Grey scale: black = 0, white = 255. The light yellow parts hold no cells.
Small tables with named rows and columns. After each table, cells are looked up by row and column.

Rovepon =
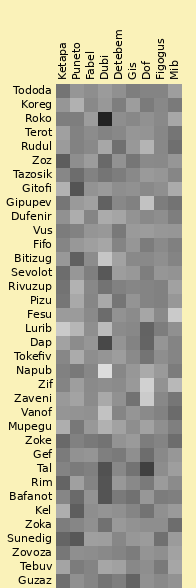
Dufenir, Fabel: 133
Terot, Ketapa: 160
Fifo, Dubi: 166
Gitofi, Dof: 137
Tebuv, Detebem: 161
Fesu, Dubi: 108
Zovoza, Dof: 148
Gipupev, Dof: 194
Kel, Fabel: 142
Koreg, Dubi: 152
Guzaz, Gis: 99
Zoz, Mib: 150
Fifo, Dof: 124
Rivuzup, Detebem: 129
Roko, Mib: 167
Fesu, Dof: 166
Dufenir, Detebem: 165
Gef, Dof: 109

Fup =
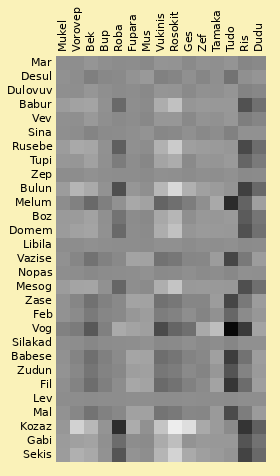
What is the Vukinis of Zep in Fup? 144
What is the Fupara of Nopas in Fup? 142
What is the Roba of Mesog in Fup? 102
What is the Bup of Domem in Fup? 145
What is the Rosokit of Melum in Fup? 111
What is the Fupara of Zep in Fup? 141
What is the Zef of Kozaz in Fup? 169
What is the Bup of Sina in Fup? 139
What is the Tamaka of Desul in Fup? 143
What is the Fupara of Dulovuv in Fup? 141
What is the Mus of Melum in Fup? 162
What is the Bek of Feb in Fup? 122
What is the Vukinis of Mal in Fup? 116

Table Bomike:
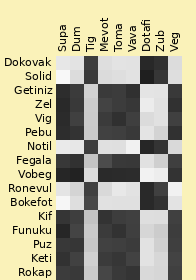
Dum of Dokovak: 227
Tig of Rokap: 202
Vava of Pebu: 57
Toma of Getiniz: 60
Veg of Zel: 49
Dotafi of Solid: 31
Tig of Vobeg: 220
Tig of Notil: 62
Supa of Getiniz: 45
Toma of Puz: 63
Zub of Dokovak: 48
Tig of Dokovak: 61

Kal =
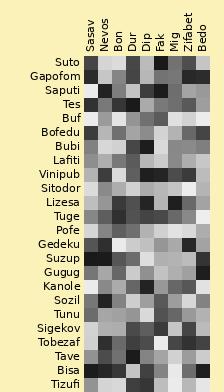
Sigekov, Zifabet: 69
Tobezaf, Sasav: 208
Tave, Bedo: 204
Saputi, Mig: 110
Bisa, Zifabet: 109
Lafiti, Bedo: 199
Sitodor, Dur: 209
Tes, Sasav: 50
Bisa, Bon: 56
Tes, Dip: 170
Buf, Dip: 112
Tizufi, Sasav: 147
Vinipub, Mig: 76
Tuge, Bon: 48
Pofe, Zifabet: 217
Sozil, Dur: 206
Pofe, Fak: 208
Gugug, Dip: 144
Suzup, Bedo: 52

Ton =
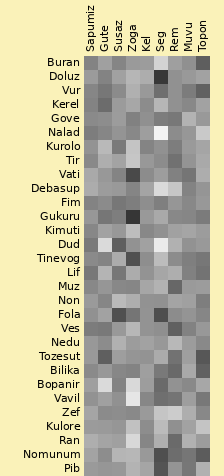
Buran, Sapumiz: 131
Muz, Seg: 178
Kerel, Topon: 162
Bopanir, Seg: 106
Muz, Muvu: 154
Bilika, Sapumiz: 138
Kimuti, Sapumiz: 135
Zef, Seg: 197
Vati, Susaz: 132
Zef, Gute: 139
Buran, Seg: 211
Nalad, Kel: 158
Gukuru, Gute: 118
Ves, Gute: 121

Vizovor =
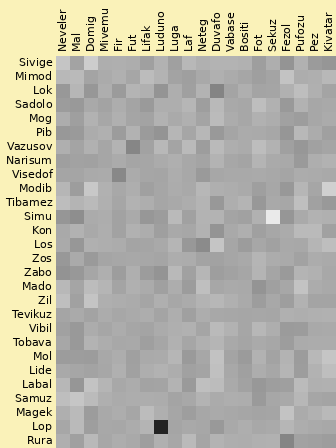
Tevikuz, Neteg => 173
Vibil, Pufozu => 156
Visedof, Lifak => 166
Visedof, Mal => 165
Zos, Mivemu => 165
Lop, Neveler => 167
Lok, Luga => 174
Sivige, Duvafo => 179
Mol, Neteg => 167
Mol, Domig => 156
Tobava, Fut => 169
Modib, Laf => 169
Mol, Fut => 160
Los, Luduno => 169
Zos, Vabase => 166
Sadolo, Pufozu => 178
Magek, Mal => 186

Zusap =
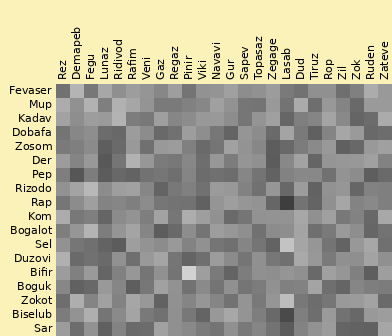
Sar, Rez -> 156
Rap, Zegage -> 102
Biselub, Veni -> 121
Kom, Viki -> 158
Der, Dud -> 162
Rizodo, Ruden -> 130
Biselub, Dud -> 127
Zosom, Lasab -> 105
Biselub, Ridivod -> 138
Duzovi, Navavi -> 156
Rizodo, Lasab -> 104
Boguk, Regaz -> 146
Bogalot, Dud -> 164
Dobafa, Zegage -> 106
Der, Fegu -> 152
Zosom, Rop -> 153

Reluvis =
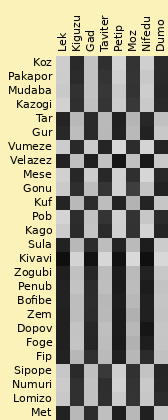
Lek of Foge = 32
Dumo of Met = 198
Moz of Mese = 47
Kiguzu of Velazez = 191
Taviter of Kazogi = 52
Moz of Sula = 186
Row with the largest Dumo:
Kivavi

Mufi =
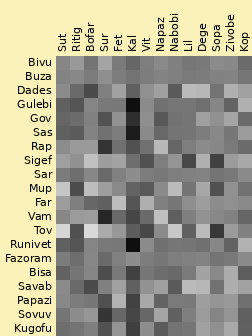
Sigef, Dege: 176
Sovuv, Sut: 117
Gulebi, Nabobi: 118
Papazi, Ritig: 124
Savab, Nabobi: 90
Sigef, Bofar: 192
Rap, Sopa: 135
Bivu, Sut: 134
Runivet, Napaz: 112
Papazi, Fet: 179
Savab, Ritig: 106
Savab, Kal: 96
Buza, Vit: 125
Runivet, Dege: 112
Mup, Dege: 167
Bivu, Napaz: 137
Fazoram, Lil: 129

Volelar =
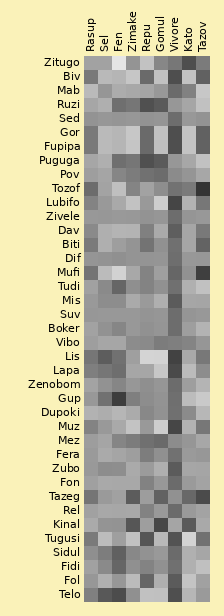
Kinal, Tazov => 169
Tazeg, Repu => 157
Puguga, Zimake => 118
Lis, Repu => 212
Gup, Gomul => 147
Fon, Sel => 169
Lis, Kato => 169
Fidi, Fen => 102
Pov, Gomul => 108
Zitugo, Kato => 78
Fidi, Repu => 131
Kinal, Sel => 148

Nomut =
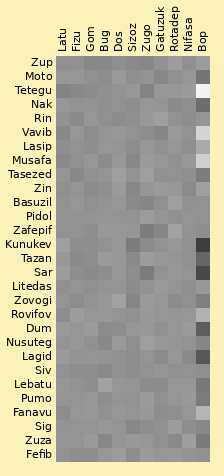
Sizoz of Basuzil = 138
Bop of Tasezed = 125
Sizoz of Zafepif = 149
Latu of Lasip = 142
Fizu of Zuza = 148
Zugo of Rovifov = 153
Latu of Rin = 145
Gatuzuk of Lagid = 140
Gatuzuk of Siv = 149
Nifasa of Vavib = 146
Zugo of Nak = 150
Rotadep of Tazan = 149
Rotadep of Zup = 157
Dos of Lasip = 149
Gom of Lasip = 142
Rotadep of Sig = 157
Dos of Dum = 142
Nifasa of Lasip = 143
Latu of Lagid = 155
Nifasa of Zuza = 158

